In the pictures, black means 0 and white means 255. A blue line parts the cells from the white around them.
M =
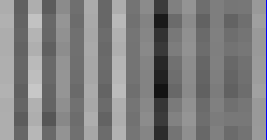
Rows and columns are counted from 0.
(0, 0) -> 173
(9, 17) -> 115
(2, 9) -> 117
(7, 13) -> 145
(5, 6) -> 167
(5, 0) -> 175
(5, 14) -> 100
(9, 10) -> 133
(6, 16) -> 97
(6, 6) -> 171
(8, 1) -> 92
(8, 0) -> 174
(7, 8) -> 175
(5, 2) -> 190
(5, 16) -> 101
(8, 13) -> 149
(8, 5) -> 109
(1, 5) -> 108
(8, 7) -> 99
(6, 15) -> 124
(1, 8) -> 185
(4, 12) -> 113
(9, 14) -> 104
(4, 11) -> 39
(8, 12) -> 130
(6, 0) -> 178
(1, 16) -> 99
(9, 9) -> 117
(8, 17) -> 120
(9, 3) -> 105
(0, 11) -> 59
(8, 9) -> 114
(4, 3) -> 105
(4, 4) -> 148
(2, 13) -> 144
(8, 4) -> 136
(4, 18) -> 155
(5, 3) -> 105

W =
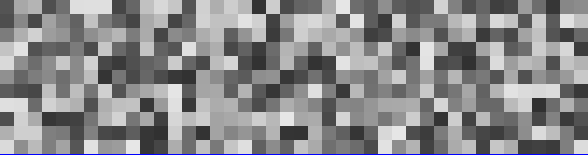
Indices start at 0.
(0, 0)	84
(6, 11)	190
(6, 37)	219
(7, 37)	210
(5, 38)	146
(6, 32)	118
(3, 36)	92
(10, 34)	66
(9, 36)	84
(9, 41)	68
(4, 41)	179
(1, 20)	159
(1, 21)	208
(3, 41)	60
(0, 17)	184
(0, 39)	54
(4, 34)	94
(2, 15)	190
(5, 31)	115
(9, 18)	126
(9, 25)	53
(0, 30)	87
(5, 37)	80
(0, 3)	79
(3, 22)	98
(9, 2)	207
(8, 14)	205
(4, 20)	184
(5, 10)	103
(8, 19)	184
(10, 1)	142
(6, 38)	216
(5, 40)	154
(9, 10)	54
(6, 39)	220
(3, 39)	171
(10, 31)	107

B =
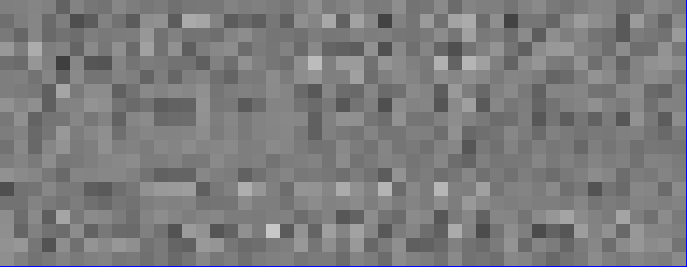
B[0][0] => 127
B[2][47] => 114
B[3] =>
[152, 125, 172, 126, 131, 100, 138, 119, 144, 106, 161, 114, 145, 94, 125, 136, 141, 108, 123, 118, 130, 106, 137, 101, 97, 93, 145, 80, 137, 111, 133, 102, 79, 115, 129, 148, 116, 96, 140, 152, 154, 130, 127, 110, 140, 110, 111, 147, 121]
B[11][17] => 126
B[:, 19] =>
[124, 119, 117, 118, 118, 140, 139, 132, 134, 133, 138, 115, 125, 128, 126, 127, 199, 123, 128]
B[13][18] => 150
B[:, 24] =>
[129, 97, 120, 97, 155, 128, 108, 87, 145, 121, 137, 140, 111, 171, 132, 87, 132, 117, 108]
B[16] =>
[143, 101, 129, 114, 108, 140, 98, 120, 107, 106, 128, 114, 83, 155, 146, 85, 99, 144, 124, 199, 91, 147, 100, 159, 132, 162, 134, 88, 124, 133, 110, 96, 171, 131, 76, 116, 142, 127, 75, 99, 86, 157, 131, 145, 104, 152, 133, 131, 127]
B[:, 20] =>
[118, 96, 118, 130, 111, 124, 133, 132, 136, 135, 134, 125, 133, 109, 115, 129, 91, 126, 130]
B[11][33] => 101
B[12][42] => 140
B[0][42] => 133
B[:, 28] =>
[142, 130, 118, 137, 140, 138, 112, 140, 146, 117, 117, 128, 147, 107, 124, 107, 124, 143, 140]
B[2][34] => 121
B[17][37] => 106
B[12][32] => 118
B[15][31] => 87
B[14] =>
[114, 114, 131, 122, 115, 125, 112, 105, 118, 114, 126, 131, 129, 132, 115, 116, 117, 139, 126, 126, 115, 132, 140, 130, 132, 139, 126, 138, 124, 132, 124, 141, 125, 153, 137, 129, 126, 129, 126, 126, 122, 134, 116, 124, 120, 132, 130, 127, 131]
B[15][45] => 126
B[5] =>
[126, 128, 115, 133, 97, 138, 116, 116, 131, 127, 100, 126, 102, 127, 132, 112, 100, 123, 122, 140, 124, 141, 148, 127, 128, 160, 110, 128, 138, 132, 120, 141, 134, 143, 135, 122, 133, 132, 124, 101, 107, 126, 147, 138, 111, 131, 140, 135, 119]
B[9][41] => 116
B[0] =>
[127, 128, 133, 129, 98, 131, 118, 115, 135, 125, 119, 123, 112, 119, 120, 119, 131, 125, 128, 124, 118, 130, 143, 122, 129, 137, 122, 123, 142, 115, 118, 138, 107, 132, 127, 127, 116, 130, 138, 121, 116, 125, 133, 132, 113, 116, 138, 132, 121]
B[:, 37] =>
[130, 118, 139, 96, 138, 132, 121, 125, 127, 124, 116, 121, 126, 132, 129, 116, 127, 106, 132]
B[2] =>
[121, 102, 134, 105, 114, 109, 126, 121, 124, 125, 151, 114, 129, 115, 116, 110, 132, 141, 125, 117, 118, 113, 125, 119, 120, 131, 125, 127, 118, 117, 122, 140, 118, 161, 121, 126, 109, 139, 93, 142, 126, 136, 116, 111, 89, 125, 119, 114, 154]
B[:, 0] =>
[127, 111, 121, 152, 111, 126, 126, 146, 120, 125, 114, 125, 145, 79, 114, 141, 143, 146, 143]
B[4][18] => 128
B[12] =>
[145, 138, 134, 120, 105, 133, 132, 135, 135, 129, 115, 97, 100, 100, 135, 127, 124, 97, 113, 125, 133, 120, 122, 119, 111, 125, 114, 92, 147, 119, 125, 111, 118, 135, 112, 123, 113, 126, 118, 109, 121, 128, 140, 134, 109, 125, 121, 132, 125]
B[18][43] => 127
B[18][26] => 124

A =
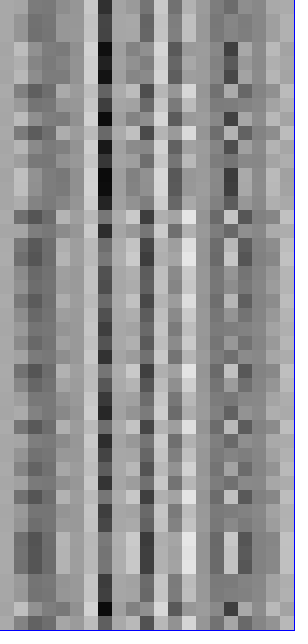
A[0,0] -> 168
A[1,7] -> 69
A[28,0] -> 167
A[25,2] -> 123
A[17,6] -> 186
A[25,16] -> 111
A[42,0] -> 167
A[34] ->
[167, 161, 122, 120, 143, 151, 199, 52, 166, 157, 112, 200, 115, 182, 154, 125, 112, 137, 136, 167, 172]
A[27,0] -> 169
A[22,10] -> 92
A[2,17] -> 126
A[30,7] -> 110
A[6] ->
[170, 128, 95, 110, 170, 155, 190, 99, 171, 188, 78, 182, 150, 215, 150, 113, 171, 103, 132, 144, 187]
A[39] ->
[170, 115, 85, 108, 179, 157, 185, 116, 173, 199, 63, 177, 161, 225, 148, 106, 193, 90, 130, 136, 192]
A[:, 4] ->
[141, 151, 151, 122, 131, 124, 170, 149, 123, 173, 128, 145, 120, 122, 133, 180, 139, 174, 180, 159, 157, 173, 158, 148, 160, 142, 178, 164, 145, 136, 176, 139, 152, 167, 143, 178, 148, 154, 181, 179, 179, 148, 150, 120, 166]
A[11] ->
[168, 158, 120, 119, 145, 152, 197, 55, 164, 159, 110, 198, 117, 185, 154, 125, 117, 136, 135, 164, 174]
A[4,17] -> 153
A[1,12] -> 126
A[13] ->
[166, 190, 144, 125, 122, 144, 210, 13, 159, 131, 144, 214, 90, 152, 157, 136, 63, 168, 140, 184, 163]
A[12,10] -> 145
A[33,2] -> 99
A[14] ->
[166, 173, 131, 123, 133, 149, 204, 36, 161, 146, 126, 204, 103, 169, 154, 129, 92, 151, 137, 175, 169]
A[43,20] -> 163
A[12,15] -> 137
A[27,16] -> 156
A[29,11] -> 205
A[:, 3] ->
[121, 118, 117, 125, 122, 124, 110, 119, 126, 111, 123, 119, 125, 125, 123, 108, 120, 110, 109, 114, 115, 112, 115, 119, 116, 120, 109, 114, 120, 120, 109, 122, 118, 113, 120, 109, 117, 117, 109, 108, 108, 120, 118, 126, 110]
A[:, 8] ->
[164, 166, 166, 159, 161, 160, 171, 165, 159, 171, 161, 164, 158, 159, 161, 173, 165, 172, 174, 167, 167, 171, 169, 167, 168, 165, 173, 170, 164, 162, 171, 164, 167, 168, 166, 173, 166, 167, 175, 173, 174, 166, 166, 159, 169]
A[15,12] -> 164
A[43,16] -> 62
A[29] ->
[166, 171, 130, 120, 136, 149, 204, 39, 162, 148, 123, 205, 107, 173, 155, 129, 97, 147, 138, 174, 170]
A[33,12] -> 146
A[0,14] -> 155
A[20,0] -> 167
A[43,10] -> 144
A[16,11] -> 203
